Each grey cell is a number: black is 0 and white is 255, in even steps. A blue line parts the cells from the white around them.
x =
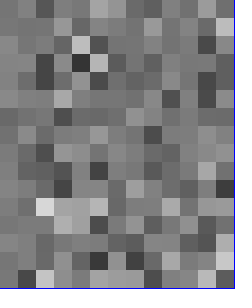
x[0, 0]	117
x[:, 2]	[86, 117, 124, 69, 69, 126, 119, 107, 78, 96, 106, 215, 123, 104, 105, 196]
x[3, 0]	132
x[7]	[113, 138, 107, 124, 127, 151, 125, 116, 76, 124, 125, 142, 129]
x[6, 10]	123
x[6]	[105, 114, 119, 78, 107, 105, 111, 145, 131, 112, 123, 108, 107]
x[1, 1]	116
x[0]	[117, 129, 86, 126, 120, 164, 148, 106, 95, 128, 113, 155, 111]
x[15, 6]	156
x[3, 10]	120
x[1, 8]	153
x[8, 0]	123
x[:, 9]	[128, 116, 115, 128, 137, 80, 112, 124, 99, 108, 109, 170, 120, 132, 168, 128]
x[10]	[132, 125, 106, 69, 133, 133, 106, 158, 129, 109, 96, 126, 61]
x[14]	[118, 127, 105, 144, 100, 57, 145, 65, 105, 168, 123, 132, 200]
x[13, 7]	92
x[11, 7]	125
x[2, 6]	116
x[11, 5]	181
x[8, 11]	137
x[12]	[119, 123, 123, 175, 160, 76, 122, 147, 94, 120, 144, 89, 113]
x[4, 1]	109
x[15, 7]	154
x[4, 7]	99
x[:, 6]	[148, 124, 116, 91, 111, 118, 111, 125, 135, 126, 106, 104, 122, 99, 145, 156]
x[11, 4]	161
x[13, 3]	120

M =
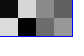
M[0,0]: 13
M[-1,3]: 152
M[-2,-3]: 214
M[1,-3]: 3

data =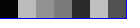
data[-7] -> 4
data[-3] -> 42
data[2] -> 146
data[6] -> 82

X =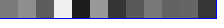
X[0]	122
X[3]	240
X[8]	120
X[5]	152

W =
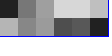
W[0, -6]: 33
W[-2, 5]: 191
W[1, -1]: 33
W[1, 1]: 135

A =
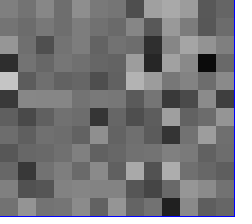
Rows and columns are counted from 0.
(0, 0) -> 127
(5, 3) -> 134
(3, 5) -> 102
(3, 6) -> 99
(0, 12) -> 101
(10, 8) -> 69
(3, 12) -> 105
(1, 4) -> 125
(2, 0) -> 150
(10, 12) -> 114
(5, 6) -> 119
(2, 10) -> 165
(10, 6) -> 131
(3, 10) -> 137
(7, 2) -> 112
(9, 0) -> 103
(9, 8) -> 82
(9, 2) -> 114
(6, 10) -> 98
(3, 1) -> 115
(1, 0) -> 116
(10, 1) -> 81
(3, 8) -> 38
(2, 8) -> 47
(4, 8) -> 156
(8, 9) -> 128
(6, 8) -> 93
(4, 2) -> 111
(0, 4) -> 142
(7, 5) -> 143
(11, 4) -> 139
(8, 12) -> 109

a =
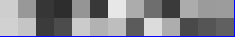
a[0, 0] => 206
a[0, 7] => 172
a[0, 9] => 58
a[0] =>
[206, 152, 54, 45, 149, 56, 231, 172, 110, 58, 172, 155, 156]
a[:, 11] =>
[155, 85]
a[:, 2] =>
[54, 59]

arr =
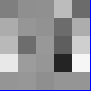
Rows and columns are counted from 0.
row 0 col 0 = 127
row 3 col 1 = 156
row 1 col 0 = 172
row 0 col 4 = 107
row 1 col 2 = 146
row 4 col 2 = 143
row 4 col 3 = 149
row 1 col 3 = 108

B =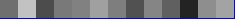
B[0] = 111
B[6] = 126
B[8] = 133
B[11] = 142

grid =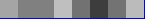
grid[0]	165
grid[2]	128
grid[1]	128

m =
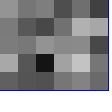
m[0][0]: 148
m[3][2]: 20
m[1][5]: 167
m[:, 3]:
[78, 113, 137, 162, 118]
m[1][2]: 72
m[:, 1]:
[118, 88, 120, 86, 84]
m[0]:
[148, 118, 126, 78, 111, 65]
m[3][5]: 118
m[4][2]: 81
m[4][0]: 96
